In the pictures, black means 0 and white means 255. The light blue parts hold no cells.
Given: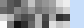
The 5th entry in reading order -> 194
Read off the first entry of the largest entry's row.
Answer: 252
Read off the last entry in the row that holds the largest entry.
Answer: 209
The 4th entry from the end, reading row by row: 62
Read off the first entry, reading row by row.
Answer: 133
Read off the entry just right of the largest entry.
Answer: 117
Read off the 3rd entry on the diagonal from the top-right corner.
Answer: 164
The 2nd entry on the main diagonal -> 89
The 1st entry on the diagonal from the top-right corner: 237
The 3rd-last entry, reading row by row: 223
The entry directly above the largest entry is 209

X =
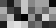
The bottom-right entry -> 53
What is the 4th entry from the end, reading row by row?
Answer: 93
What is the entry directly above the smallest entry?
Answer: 197
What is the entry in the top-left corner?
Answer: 81
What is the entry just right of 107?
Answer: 173
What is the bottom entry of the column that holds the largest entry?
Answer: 225
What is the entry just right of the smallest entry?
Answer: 147
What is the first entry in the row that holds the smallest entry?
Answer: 135
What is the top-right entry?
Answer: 13
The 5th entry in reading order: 135

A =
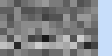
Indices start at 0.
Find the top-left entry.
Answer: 139
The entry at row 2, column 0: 123
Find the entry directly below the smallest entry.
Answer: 179
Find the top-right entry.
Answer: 123
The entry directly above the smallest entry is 153
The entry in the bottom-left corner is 109
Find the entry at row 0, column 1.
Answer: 123
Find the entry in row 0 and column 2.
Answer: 82
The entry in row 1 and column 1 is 95
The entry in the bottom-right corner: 123
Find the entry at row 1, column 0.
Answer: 95
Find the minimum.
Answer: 24
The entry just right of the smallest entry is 82
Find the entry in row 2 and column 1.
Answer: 82
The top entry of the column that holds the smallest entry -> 153

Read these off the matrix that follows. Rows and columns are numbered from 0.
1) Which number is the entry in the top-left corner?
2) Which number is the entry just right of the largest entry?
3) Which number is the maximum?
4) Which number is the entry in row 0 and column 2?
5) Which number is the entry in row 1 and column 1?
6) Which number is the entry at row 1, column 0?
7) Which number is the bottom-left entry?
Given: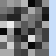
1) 132
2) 132
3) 236
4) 144
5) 101
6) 117
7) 171

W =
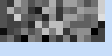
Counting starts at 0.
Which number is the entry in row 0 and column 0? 82
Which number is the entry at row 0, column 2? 174
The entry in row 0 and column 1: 54
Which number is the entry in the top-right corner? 205
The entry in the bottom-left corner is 82
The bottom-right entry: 66
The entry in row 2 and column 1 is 66
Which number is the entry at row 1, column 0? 82
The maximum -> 221
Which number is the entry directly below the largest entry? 26
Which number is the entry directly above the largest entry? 205

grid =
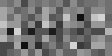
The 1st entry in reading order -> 126
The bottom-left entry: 74
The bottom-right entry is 126
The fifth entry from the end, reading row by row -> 152
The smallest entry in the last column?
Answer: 99
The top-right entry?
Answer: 112
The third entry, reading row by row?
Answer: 139
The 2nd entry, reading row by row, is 112
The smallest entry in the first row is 74
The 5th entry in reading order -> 126
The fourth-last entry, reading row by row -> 139
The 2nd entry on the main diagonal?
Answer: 139
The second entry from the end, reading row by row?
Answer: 86

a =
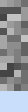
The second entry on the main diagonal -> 83
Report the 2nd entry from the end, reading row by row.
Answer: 98
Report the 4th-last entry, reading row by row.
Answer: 182
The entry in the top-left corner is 166
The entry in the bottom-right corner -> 127
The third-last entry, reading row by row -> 154
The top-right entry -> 111
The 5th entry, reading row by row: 83
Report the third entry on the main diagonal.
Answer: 194
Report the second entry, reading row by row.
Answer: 154

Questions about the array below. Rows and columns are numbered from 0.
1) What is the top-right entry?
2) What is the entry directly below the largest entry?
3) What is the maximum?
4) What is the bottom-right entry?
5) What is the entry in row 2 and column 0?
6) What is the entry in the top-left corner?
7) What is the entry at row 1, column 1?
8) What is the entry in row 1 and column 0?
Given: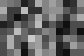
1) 145
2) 145
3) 201
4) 91
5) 118
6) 132
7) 60
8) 172

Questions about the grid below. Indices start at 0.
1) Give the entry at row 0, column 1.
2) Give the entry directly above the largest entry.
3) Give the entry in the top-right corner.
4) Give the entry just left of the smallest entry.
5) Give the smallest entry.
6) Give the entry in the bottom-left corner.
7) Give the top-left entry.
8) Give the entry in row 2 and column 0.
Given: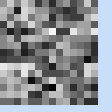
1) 202
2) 76
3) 92
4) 30
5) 2
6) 108
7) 149
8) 176
